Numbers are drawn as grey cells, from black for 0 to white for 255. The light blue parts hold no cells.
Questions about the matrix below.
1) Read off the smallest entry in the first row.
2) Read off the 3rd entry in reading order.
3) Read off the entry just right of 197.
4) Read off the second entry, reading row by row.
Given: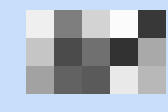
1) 56
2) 211
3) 75
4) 126
